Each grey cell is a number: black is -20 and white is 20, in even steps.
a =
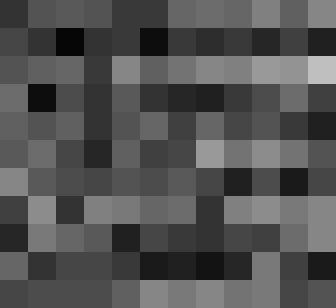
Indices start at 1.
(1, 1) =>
-12
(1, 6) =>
-11
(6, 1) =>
-6
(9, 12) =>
1
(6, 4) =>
-14
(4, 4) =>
-12
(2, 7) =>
-11
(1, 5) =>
-11
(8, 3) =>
-12
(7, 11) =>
-16
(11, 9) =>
-2
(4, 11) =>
-3
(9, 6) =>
-9
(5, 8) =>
-4
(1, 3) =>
-6
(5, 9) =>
-9
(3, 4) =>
-11
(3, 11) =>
3
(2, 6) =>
-18
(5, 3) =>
-5
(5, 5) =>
-7
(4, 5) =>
-6
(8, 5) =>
-1
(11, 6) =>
1
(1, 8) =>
-3
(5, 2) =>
-7
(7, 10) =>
-8
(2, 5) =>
-11
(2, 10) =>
-14
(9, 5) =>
-15
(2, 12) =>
-15
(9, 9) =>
-9
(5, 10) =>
-7
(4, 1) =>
-3
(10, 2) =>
-12
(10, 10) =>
-1
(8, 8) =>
-12

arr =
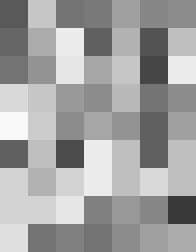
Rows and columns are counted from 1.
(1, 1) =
-6
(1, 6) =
1
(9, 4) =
-2
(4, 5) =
9
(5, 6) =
-5
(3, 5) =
11
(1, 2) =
11
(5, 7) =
5
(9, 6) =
5
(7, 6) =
14
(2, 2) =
7
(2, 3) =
17
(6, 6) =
-5
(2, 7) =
10
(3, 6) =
-9
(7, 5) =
10
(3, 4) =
6
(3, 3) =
16
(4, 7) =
2

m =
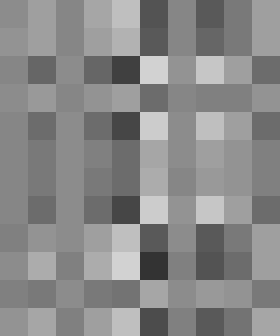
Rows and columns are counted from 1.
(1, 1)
2
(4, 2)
4
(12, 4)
5
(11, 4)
-1
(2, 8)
-4
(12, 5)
10
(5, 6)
12
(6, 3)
2
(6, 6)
6
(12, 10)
6
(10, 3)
0
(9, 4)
5
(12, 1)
3
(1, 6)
-7
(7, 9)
3
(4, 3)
1
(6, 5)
-3
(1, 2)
5
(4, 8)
0
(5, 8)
10
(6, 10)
0
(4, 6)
-3
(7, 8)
4
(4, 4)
3
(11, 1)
0
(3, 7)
3
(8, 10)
-3
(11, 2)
-1
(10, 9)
-3
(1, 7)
1
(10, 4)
7
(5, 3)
2
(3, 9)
5
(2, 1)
3
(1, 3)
1
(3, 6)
13
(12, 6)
-8
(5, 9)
5
